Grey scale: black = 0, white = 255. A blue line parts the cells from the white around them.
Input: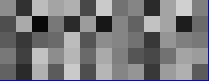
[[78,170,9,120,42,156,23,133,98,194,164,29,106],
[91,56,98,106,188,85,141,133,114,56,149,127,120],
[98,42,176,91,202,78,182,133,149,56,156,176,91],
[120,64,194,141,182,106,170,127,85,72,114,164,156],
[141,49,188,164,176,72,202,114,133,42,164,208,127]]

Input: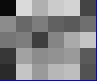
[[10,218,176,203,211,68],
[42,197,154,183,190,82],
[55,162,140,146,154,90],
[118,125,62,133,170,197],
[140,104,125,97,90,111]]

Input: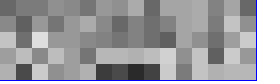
[[104,123,123,144,137,117,152,144,171,104,165,165,171,130,165,104],
[137,96,152,117,152,171,137,104,130,111,130,165,171,123,195,144],
[158,189,137,189,158,117,183,183,177,189,209,144,195,96,203,152],
[177,74,203,144,158,177,60,74,42,66,203,123,195,177,183,183],
[195,111,222,152,152,137,130,117,130,111,96,165,144,111,158,203]]

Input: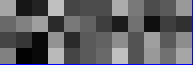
[[69,54,9,147,42,90,98,141,83,159,90,141],
[105,129,159,42,121,98,62,28,113,15,62,48],
[129,2,9,186,69,90,105,192,83,153,113,166],
[166,22,35,192,69,76,76,172,121,76,90,153]]

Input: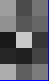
[[25,201,54],
[38,32,68],
[145,87,102],
[158,75,116],
[173,95,124]]

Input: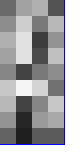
[[99,31,91,91],
[106,162,176,83],
[134,67,121,141],
[141,206,121,184],
[147,38,154,169],
[162,225,75,192],
[176,225,61,147],
[184,67,134,199],
[199,245,212,113]]
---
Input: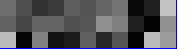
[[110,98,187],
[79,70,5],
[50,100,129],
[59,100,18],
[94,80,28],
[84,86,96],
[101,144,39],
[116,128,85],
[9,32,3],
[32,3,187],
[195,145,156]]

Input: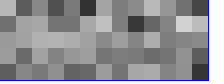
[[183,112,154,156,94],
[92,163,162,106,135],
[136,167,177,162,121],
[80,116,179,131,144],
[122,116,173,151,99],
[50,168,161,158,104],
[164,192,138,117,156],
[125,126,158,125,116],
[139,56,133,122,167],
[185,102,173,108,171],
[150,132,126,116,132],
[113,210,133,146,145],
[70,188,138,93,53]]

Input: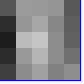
[[86,45,29,44,63],
[155,150,187,153,140],
[153,167,197,181,161],
[149,135,141,141,129],
[88,94,97,112,142]]

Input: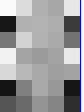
[[250,23,119,242,216,20,85],
[220,177,211,164,184,128,106],
[176,179,178,155,169,169,148],
[167,174,170,163,159,152,133],
[231,59,114,233,163,22,46]]

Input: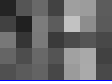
[[36,65,120,101,80],
[85,32,53,77,91],
[105,124,122,104,99],
[66,92,58,84,71],
[159,194,74,161,155],
[156,141,85,169,170],
[92,90,72,65,73]]

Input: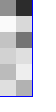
[[143,250,195,210,187,223],
[44,217,116,223,238,178]]
